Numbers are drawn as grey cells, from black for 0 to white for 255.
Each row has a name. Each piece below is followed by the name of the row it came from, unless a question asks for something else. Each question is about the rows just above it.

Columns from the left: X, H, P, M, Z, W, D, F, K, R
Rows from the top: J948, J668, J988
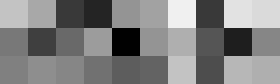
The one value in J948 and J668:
[148]
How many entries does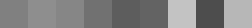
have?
9
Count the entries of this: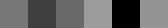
6
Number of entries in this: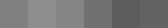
6
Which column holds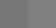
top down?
X
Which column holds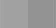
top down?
W
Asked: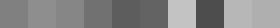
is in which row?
J988

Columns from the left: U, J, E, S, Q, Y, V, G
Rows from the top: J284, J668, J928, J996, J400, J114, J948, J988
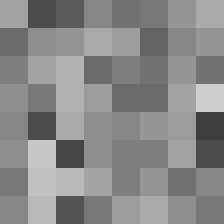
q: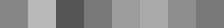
J988
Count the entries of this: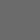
1
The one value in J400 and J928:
[150]

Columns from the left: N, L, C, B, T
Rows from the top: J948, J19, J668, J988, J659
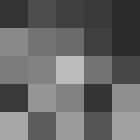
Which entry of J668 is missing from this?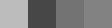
[123]
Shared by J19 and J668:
[115]
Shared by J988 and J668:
[130]
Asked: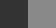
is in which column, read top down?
N
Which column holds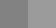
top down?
C
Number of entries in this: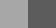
2
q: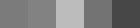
J668

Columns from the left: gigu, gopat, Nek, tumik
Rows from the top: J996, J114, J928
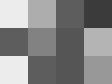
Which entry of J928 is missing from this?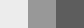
[85]
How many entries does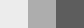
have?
3
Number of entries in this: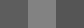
3
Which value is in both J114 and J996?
[93]
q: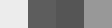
J928

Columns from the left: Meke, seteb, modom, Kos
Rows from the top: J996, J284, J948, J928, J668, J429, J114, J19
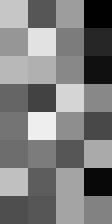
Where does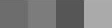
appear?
J429
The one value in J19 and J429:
[86]
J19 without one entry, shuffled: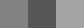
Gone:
[78]
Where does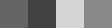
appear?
J928
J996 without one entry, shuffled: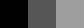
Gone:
[198]
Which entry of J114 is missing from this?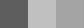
[8]

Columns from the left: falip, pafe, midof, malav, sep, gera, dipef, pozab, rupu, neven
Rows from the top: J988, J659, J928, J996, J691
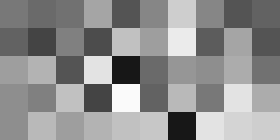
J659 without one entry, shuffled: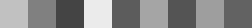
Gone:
[76]
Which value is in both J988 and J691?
[206]

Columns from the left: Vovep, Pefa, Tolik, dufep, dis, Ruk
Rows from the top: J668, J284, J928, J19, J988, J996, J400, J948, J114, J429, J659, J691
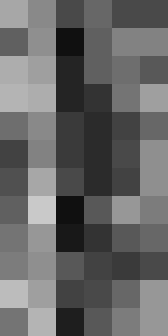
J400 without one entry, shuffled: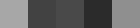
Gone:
[80]
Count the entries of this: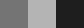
3
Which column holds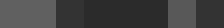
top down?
dufep
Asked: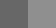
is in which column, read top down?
Ruk

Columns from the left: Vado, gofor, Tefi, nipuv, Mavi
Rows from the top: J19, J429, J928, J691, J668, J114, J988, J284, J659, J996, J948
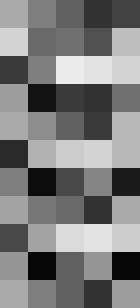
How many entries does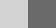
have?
2
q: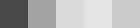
J659
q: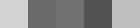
J429
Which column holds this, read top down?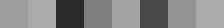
Vado
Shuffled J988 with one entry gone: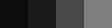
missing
[133]

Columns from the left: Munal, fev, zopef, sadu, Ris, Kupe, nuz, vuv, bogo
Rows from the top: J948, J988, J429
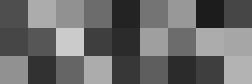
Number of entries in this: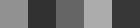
5
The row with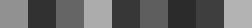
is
J429
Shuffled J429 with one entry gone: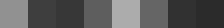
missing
[179]
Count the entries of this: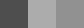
3
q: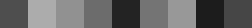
J948
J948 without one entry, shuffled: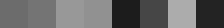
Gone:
[78]

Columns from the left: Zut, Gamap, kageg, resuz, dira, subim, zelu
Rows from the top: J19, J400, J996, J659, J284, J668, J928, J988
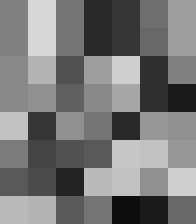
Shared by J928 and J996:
[207]
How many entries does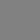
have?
1
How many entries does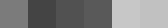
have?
6

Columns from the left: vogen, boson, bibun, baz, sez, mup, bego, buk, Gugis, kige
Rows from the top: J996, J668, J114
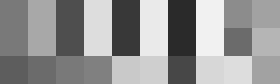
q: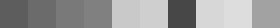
J114
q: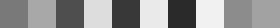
J996
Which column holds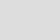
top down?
baz
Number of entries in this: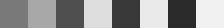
8

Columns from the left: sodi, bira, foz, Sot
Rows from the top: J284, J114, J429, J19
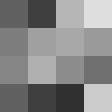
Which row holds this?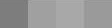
J114
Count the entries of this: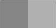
2
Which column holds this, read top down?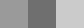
Sot

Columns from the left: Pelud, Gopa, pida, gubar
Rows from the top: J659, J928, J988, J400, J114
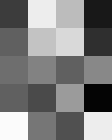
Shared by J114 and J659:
[237]
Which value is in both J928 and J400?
[96]

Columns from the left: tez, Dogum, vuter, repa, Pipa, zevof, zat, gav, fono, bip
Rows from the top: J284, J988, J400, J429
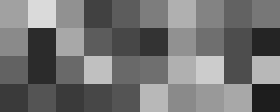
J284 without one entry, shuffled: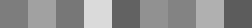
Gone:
[65]
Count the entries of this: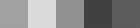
5

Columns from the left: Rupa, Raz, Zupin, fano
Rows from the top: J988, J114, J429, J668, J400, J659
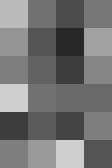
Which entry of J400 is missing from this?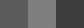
[68]
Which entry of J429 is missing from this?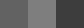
[133]

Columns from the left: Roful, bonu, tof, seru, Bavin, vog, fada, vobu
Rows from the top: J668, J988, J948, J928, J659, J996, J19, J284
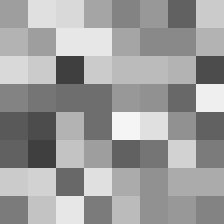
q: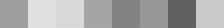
J668
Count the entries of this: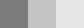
3

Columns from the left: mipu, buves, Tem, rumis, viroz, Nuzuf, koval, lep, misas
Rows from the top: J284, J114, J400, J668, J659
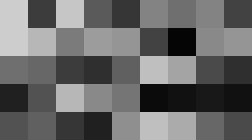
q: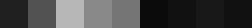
J668
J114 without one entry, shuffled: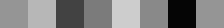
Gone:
[156]

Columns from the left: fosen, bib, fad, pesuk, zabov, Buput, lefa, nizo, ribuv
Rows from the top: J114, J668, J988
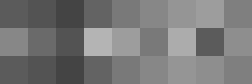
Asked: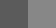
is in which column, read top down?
fosen
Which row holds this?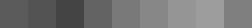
J114
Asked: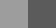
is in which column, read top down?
nizo

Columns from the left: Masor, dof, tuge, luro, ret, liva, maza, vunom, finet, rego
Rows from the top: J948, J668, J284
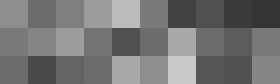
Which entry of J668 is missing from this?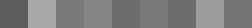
[80]
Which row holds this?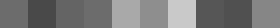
J284
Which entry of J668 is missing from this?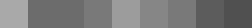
[115]
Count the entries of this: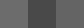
3
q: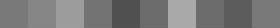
J668
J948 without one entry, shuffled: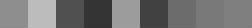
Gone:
[58]
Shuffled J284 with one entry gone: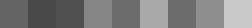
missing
[86]

